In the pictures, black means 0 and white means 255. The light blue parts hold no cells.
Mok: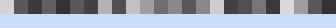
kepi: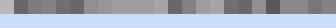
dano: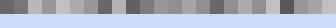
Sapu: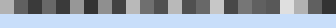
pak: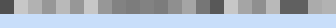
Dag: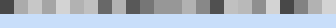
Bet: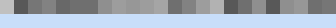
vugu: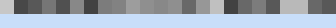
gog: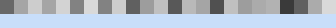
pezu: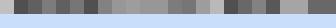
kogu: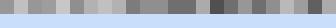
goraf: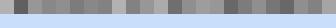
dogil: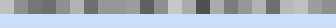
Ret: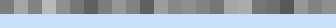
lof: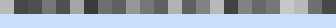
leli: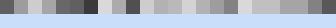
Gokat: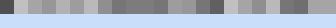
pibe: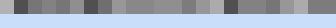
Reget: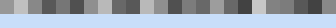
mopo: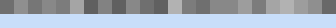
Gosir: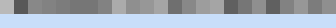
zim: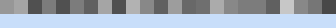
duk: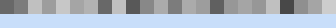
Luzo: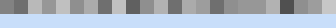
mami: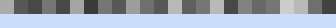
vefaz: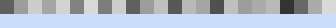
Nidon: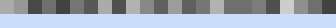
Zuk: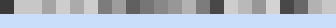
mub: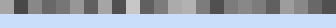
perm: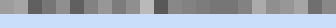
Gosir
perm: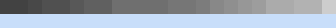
Nidon
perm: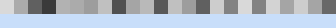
gog
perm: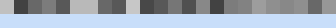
vugu
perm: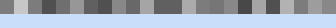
zim
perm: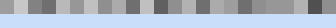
Luzo
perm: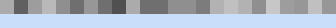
kogu

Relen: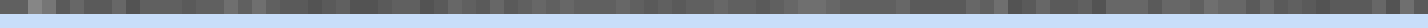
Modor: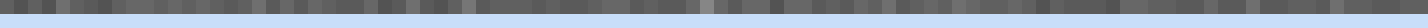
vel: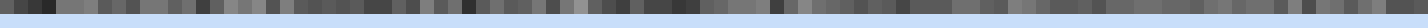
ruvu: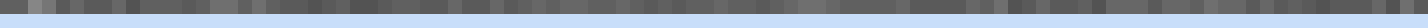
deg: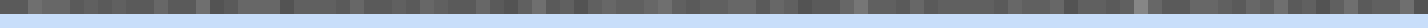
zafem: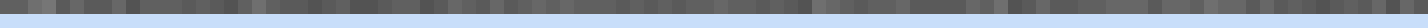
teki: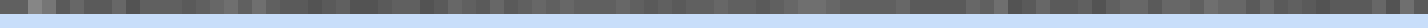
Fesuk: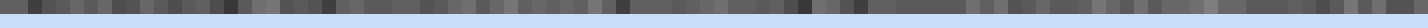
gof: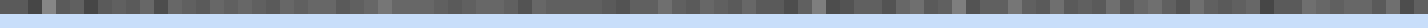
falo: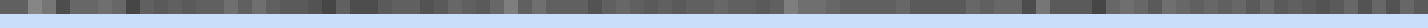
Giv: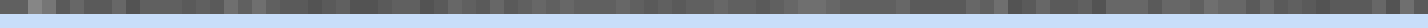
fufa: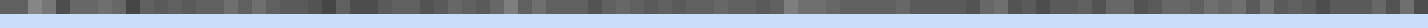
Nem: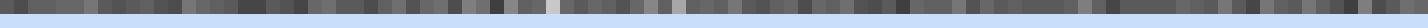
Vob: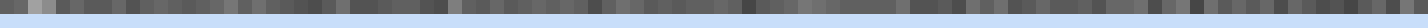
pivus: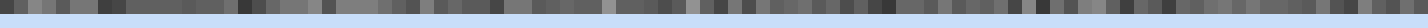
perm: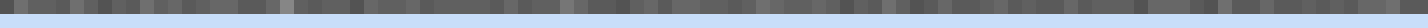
deg
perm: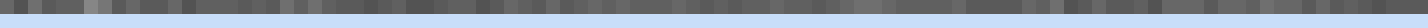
Giv
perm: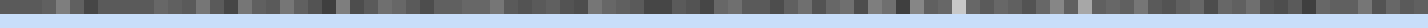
Nem
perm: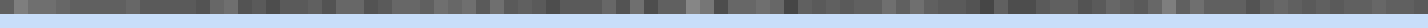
fufa
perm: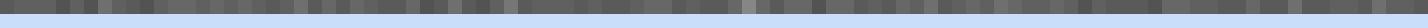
Modor
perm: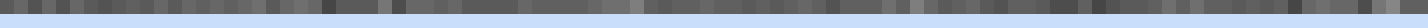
falo
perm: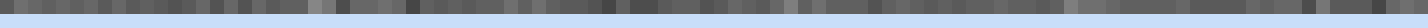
falo

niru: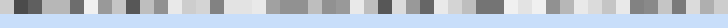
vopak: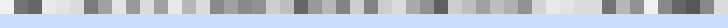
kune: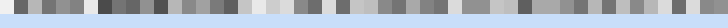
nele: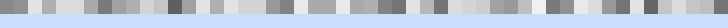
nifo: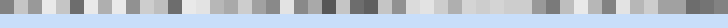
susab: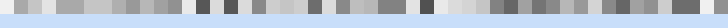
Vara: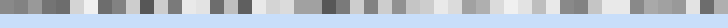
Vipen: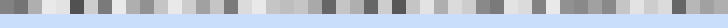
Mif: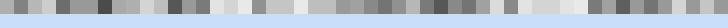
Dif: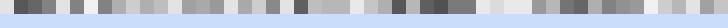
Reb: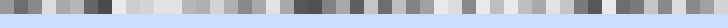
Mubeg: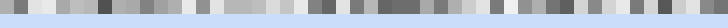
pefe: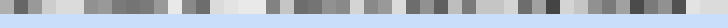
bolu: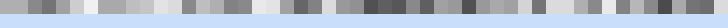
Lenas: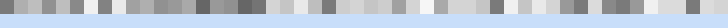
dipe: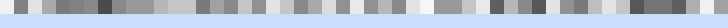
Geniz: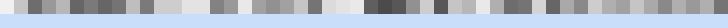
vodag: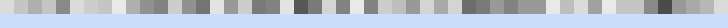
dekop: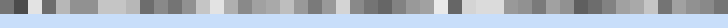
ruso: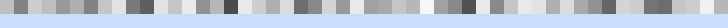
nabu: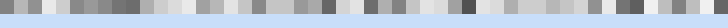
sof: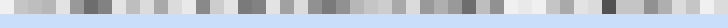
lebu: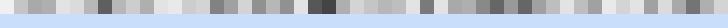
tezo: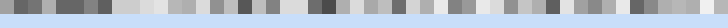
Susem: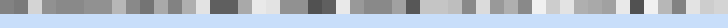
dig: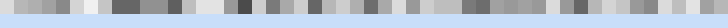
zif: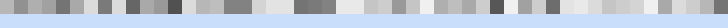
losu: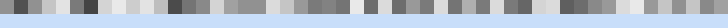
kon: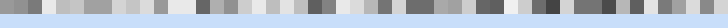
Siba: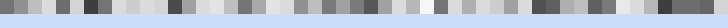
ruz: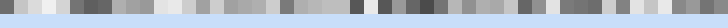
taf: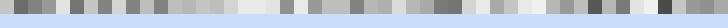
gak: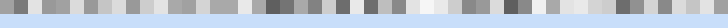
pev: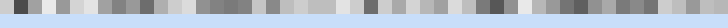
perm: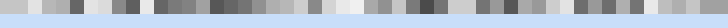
Geniz
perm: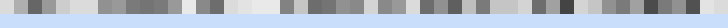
pefe

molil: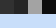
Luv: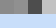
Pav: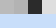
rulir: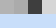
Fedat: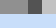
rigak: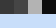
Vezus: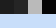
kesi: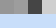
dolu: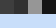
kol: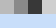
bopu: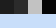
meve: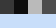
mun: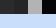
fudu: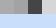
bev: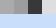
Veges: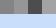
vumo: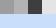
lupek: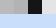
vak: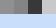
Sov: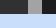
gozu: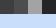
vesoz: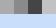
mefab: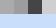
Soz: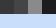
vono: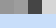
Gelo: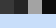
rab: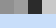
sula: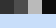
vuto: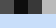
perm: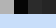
mun
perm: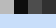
sula
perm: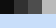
sula

